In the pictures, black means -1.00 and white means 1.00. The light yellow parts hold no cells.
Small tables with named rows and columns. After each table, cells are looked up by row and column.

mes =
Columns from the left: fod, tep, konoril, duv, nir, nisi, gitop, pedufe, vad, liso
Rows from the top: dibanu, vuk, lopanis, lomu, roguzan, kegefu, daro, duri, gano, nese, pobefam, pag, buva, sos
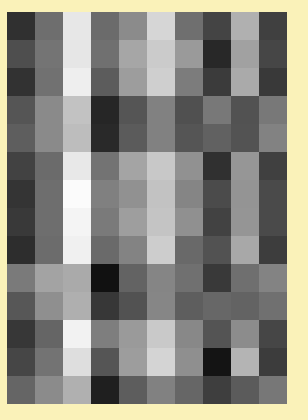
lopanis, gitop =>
-0.03
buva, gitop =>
0.12
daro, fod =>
-0.59
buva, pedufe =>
-0.84
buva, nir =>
0.23
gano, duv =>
-0.17
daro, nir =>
0.14
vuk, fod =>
-0.39
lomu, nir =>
-0.33

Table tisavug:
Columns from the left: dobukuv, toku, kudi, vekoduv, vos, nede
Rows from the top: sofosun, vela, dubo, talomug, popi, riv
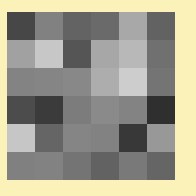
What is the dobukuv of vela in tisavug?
0.26
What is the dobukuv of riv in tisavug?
0.00
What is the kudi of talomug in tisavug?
-0.03
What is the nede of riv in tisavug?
-0.21
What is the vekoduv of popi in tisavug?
0.02
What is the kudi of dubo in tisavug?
0.07
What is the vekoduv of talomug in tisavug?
0.08
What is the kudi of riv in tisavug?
-0.09
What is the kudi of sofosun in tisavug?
-0.22
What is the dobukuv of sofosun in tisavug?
-0.44
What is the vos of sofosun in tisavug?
0.32
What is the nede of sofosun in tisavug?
-0.23
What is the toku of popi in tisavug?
-0.21
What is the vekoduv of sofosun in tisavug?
-0.17
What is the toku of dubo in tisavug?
0.04
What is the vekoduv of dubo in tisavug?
0.36
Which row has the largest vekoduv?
dubo

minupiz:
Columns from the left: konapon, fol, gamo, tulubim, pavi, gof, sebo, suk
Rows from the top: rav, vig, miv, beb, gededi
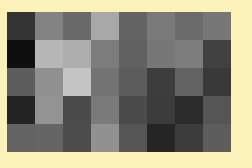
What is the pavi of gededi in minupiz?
-0.33
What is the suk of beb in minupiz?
-0.33
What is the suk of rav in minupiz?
-0.07
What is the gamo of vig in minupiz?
0.36
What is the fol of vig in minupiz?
0.43
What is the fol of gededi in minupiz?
-0.21
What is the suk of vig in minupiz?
-0.49
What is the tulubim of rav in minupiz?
0.32
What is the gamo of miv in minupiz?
0.54
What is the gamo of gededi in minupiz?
-0.40
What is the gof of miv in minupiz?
-0.52
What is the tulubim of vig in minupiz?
-0.03
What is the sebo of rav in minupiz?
-0.16
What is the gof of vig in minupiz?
-0.07
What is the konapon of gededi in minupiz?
-0.22
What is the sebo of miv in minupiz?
-0.23
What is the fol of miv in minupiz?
0.13

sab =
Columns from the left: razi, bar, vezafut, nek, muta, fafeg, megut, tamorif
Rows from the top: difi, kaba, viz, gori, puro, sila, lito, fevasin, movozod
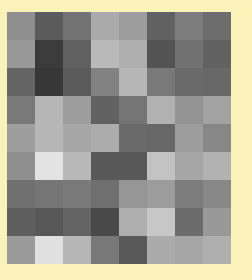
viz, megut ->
-0.18
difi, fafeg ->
-0.24
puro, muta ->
-0.17
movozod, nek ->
-0.06
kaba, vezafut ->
-0.24
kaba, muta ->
0.37
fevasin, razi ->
-0.26

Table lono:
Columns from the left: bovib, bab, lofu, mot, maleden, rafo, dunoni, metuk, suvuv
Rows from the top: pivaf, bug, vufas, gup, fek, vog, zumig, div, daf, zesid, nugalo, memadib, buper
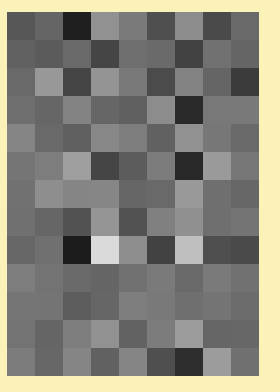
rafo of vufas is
-0.41
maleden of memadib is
-0.23
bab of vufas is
0.19
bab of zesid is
-0.10
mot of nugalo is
-0.20
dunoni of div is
0.13
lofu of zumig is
0.04
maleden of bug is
-0.13
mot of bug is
-0.46
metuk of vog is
0.21
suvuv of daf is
-0.42
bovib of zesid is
-0.02
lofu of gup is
0.03
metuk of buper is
0.22
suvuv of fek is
-0.18
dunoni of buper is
-0.64
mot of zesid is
-0.21
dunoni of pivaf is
0.10
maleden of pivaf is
-0.04
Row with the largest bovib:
fek

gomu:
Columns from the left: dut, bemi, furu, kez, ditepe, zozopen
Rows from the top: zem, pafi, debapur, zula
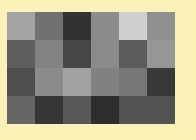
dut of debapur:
-0.39
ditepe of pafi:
-0.29
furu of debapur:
0.27
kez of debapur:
0.01
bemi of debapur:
0.09
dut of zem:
0.29
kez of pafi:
0.09
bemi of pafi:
0.03

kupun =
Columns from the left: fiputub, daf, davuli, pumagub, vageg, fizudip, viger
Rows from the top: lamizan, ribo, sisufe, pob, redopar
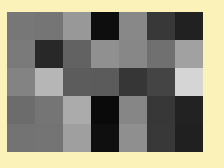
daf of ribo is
-0.69
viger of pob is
-0.73
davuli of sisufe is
-0.28
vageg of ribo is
0.06
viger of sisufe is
0.67
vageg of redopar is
0.12
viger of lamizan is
-0.74
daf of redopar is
-0.09
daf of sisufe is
0.43
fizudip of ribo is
-0.12
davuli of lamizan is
0.19
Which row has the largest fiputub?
sisufe

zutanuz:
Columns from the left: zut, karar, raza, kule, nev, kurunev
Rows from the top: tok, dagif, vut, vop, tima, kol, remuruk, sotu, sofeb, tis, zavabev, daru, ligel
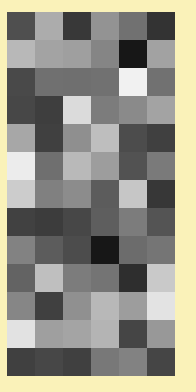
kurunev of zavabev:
0.78
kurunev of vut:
-0.11
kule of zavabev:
0.44
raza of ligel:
-0.50
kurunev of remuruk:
-0.57
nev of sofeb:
-0.15
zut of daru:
0.77
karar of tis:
0.50
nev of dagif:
-0.82
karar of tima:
-0.50
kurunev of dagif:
0.27
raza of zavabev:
0.13
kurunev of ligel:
-0.46
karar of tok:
0.35
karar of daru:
0.25
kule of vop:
-0.03
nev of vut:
0.89
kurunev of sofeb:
-0.08
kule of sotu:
-0.26
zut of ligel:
-0.50
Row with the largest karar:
tis

